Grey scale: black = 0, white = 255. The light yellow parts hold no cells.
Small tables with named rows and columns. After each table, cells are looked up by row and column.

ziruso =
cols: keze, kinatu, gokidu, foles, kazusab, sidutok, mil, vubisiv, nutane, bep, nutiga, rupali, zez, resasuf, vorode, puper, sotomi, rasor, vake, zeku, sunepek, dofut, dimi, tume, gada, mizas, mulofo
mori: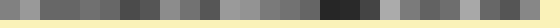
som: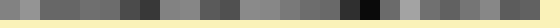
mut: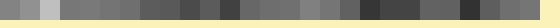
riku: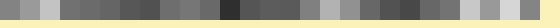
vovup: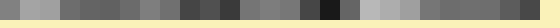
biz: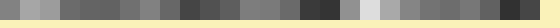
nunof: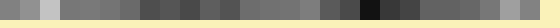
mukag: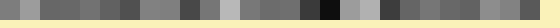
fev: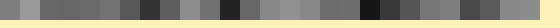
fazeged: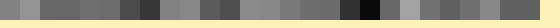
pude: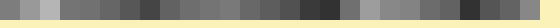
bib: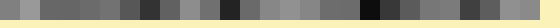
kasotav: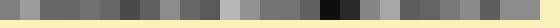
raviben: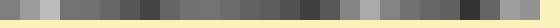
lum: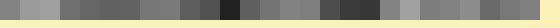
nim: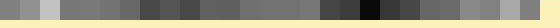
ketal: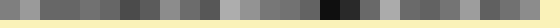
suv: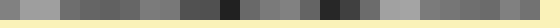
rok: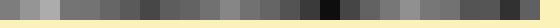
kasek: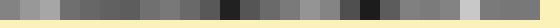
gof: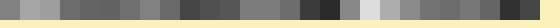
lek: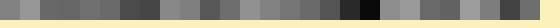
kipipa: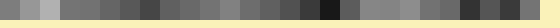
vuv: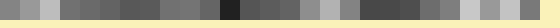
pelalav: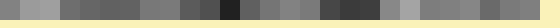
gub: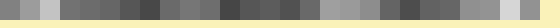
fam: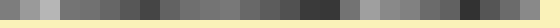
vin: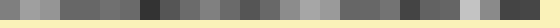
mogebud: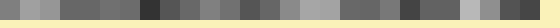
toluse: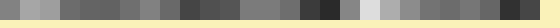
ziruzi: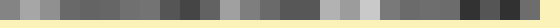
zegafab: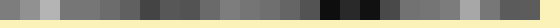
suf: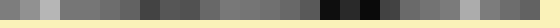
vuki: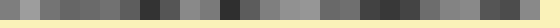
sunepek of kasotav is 93
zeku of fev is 56
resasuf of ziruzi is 106
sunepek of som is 163
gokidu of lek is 104
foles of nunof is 119
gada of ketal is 96
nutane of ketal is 140
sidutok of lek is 105
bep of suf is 81

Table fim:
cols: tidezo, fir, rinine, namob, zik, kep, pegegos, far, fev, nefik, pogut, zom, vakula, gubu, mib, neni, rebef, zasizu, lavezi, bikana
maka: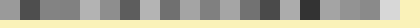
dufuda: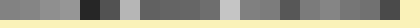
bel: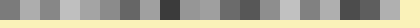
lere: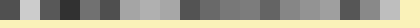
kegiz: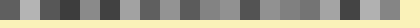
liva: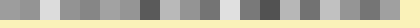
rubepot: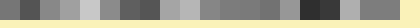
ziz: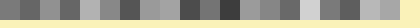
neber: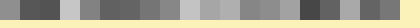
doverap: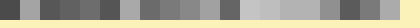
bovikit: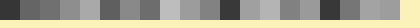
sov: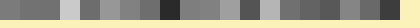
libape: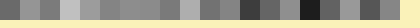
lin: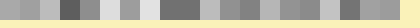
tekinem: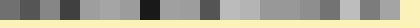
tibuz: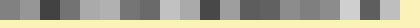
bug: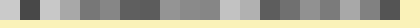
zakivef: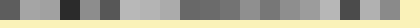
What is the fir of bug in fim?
72
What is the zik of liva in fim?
134
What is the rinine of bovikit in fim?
112
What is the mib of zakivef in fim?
142
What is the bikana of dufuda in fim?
74
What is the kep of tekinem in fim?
165
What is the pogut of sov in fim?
129
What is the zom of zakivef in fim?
115
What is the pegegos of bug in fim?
95
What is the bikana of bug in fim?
84
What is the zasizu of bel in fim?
76
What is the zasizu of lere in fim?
86

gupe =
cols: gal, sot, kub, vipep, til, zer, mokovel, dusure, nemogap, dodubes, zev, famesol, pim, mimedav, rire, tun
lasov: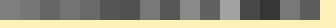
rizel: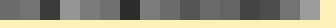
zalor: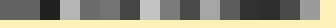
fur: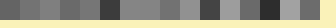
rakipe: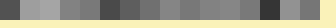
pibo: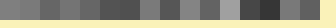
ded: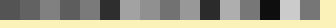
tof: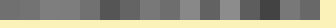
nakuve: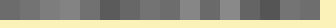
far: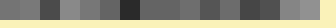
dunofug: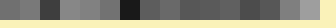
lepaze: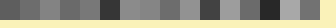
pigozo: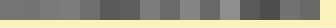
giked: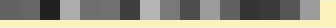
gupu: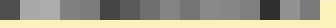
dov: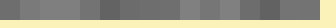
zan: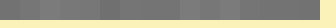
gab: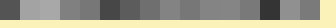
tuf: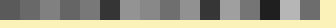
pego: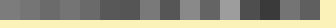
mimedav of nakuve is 85
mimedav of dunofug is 87
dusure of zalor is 196
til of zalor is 107
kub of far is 75
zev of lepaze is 66
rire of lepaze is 168
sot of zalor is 98
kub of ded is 128
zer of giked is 113
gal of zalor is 98
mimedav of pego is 58
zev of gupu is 137
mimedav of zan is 115
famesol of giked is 97
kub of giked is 33

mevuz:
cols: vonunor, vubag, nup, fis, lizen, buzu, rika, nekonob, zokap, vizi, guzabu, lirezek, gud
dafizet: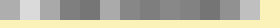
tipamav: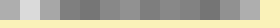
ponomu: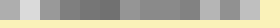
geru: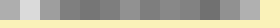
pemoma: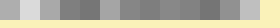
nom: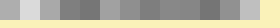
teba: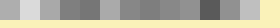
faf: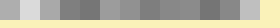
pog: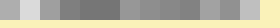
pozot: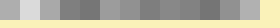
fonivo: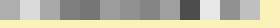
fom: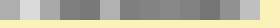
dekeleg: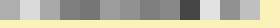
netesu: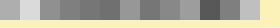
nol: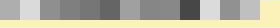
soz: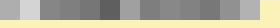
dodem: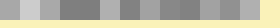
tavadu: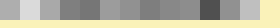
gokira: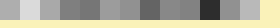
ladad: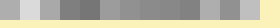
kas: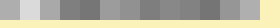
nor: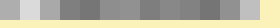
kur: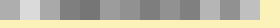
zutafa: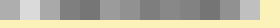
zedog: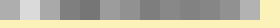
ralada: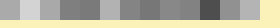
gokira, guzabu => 45
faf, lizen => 118
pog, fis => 127
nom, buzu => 161
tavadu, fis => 127
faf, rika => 145
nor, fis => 127
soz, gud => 178
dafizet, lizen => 118
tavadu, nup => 169

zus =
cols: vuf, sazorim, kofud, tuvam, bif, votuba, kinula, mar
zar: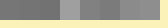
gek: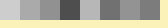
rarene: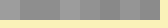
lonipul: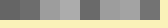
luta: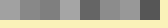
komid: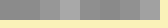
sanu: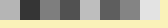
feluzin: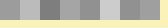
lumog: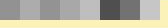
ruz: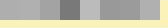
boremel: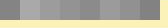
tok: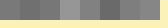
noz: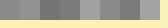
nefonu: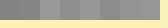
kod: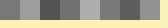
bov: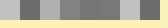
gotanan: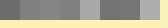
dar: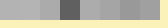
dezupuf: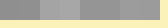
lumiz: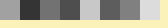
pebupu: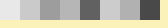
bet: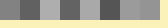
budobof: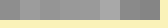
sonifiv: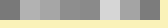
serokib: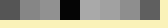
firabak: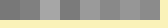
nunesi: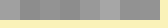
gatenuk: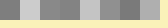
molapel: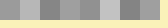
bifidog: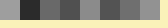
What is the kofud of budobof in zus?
149
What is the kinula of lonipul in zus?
163
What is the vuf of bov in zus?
193
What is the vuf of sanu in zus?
181
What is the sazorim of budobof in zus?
156
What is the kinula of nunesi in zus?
146
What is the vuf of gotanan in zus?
109
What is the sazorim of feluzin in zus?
187
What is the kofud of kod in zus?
83
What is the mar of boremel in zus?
130
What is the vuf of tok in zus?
121
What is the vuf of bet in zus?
130
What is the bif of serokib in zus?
169
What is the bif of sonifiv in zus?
138
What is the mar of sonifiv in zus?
124

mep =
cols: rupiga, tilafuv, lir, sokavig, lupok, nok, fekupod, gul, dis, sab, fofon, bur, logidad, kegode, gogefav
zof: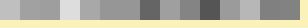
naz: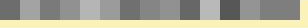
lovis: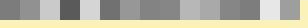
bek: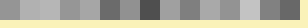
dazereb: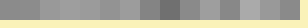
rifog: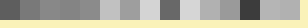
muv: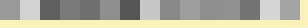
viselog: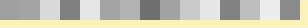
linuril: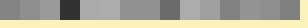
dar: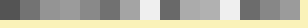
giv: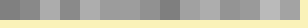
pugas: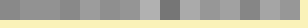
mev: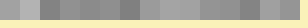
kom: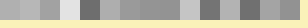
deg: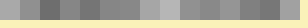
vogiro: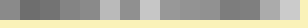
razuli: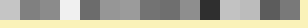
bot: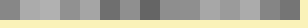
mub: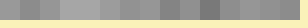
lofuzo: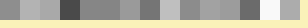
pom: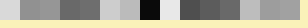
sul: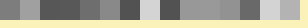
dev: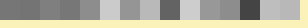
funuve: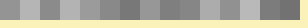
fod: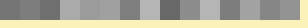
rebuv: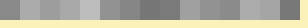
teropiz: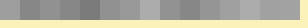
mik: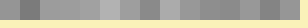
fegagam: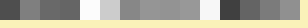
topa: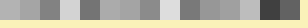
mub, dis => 132
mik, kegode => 132
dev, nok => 203
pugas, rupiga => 137
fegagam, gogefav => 144
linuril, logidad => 148
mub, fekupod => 146
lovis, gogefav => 158
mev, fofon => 148
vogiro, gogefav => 203
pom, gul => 10
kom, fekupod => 154
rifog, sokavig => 132
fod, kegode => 134
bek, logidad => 195
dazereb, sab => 138
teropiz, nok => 145
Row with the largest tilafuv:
muv

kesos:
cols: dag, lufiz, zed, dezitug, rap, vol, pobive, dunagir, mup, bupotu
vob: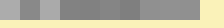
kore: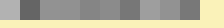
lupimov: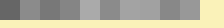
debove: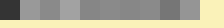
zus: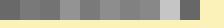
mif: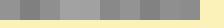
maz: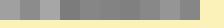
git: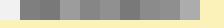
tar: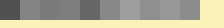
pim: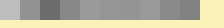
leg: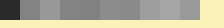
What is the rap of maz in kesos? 134
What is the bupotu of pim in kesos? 129
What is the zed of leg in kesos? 152
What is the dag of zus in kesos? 105
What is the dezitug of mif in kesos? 162
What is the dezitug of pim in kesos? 136
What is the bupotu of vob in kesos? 144
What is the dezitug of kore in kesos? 145
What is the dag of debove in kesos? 52
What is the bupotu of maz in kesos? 134

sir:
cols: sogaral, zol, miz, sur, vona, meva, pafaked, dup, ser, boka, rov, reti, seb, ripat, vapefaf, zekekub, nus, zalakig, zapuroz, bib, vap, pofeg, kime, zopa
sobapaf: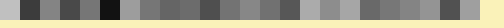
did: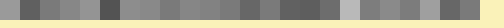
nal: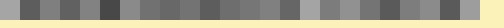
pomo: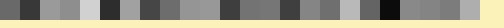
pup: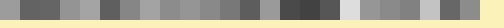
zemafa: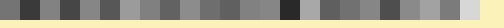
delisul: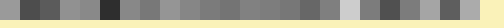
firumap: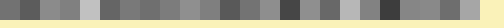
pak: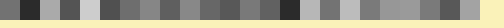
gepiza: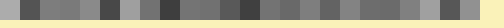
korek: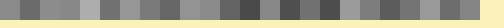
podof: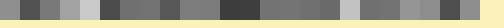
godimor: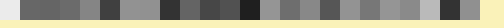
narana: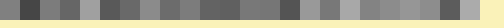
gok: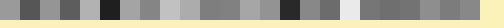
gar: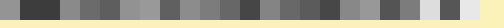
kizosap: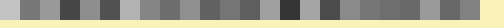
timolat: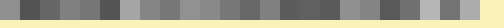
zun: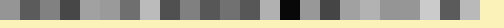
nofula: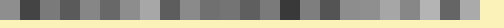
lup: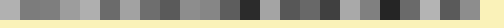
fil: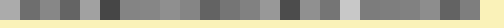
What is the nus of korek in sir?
77
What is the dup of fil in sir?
134
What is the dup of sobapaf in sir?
118
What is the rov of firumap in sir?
127
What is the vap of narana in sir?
150
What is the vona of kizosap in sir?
142
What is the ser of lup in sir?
90
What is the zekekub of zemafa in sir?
168
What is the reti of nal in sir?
110
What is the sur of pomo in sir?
142
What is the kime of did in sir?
103
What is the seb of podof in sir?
62
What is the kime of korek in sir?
109
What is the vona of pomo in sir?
209
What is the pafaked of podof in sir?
112
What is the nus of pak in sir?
115
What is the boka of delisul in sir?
134
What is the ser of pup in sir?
140
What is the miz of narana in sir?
124

